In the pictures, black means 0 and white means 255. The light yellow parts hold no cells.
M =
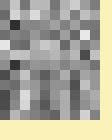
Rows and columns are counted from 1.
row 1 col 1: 135
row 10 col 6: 150
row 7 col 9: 145
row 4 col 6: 108
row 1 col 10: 124
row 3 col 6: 160
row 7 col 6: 153
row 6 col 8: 183
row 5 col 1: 229
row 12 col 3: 147
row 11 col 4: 123
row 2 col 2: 211
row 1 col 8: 205
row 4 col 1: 111
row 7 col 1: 142
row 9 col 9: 192
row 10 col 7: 174
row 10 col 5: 103
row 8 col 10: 151
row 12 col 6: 99
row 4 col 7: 158
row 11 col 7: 172
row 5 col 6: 187
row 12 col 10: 129
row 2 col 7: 188
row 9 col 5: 117
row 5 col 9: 128
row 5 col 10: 150
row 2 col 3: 170
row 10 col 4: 156
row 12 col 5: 112
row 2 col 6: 132
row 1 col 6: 118
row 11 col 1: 76

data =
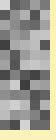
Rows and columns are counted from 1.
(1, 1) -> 213
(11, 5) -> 179
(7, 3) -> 190
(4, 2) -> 154
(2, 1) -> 89
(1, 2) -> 94
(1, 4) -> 157
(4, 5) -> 197
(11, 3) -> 186
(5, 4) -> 190
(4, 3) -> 141
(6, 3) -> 155
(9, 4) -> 165
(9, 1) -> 161
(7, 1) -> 161
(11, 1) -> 192
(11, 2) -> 207
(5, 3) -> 180

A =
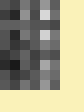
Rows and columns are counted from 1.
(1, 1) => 85
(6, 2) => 69
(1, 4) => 84
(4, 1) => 83
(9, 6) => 94
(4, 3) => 119
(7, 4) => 70
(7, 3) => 92
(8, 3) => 69
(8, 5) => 126
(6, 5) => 91
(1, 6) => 93
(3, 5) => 87
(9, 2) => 69
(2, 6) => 111

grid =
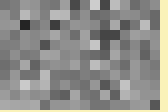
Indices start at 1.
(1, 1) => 117
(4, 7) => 140
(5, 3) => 143
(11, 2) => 166
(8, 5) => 185
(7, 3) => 166
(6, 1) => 119
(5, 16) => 146
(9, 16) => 138
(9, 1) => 142
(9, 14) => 146
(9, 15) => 146
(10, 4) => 141
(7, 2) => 122
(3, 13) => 84
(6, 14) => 141
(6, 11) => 96
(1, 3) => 152
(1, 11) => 71
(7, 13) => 109
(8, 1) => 117
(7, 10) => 188
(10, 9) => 120
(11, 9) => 142
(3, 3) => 36
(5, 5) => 82
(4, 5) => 144
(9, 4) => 164
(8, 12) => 152
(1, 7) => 158
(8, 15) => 132
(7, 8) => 159
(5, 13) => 107
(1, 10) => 205
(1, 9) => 125
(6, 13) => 130
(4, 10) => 99

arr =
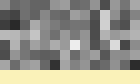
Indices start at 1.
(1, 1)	144
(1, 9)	110
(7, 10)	93
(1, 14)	168
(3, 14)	171
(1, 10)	147
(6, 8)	107
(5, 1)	82
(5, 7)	154
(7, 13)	104
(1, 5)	99
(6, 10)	158
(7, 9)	148
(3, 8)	116
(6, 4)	101
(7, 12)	145
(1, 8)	105
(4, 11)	178
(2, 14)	131
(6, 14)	160
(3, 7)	109
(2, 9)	144
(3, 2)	41
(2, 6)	107
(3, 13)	80
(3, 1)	61
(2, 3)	112
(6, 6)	97
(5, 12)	218

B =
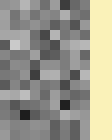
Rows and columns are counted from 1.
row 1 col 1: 145
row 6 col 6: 93
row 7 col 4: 89
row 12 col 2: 109
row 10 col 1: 173
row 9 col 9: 147
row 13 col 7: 125
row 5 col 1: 90
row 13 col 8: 96
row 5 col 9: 183
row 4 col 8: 135
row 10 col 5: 106
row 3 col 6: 95
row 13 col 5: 141
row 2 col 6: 132
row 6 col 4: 159
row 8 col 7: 131
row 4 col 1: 166
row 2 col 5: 139
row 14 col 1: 153
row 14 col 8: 95
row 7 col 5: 143
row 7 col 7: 125
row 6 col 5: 85
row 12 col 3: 29
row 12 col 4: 91
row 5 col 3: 171
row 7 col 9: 142
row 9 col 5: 118
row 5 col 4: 119
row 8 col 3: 146
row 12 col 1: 123
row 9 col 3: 103
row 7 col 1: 103
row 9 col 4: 138

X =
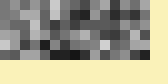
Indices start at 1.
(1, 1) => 119
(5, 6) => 132
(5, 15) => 168
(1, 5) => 112
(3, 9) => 90
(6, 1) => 100
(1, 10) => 131
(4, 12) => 59
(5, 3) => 65
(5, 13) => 112
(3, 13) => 146
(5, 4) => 116
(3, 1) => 127
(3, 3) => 103
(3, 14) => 114
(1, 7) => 125
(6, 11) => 79
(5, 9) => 124
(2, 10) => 149
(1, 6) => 202
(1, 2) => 146
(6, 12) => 119
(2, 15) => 116
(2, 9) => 35
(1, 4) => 149

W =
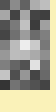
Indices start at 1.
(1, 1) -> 83
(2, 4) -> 68
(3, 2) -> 122
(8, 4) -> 69
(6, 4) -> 170
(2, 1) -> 167
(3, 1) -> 81
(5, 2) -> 187
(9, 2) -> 115
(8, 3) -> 150
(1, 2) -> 139
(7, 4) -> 225
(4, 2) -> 112

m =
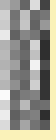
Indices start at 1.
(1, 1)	179
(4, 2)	98
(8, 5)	50
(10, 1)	250
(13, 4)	115
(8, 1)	191
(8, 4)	184
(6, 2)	128
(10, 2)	100
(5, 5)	46
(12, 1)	236
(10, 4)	130
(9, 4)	207
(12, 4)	128
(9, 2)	144
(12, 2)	96
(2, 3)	191
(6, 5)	47
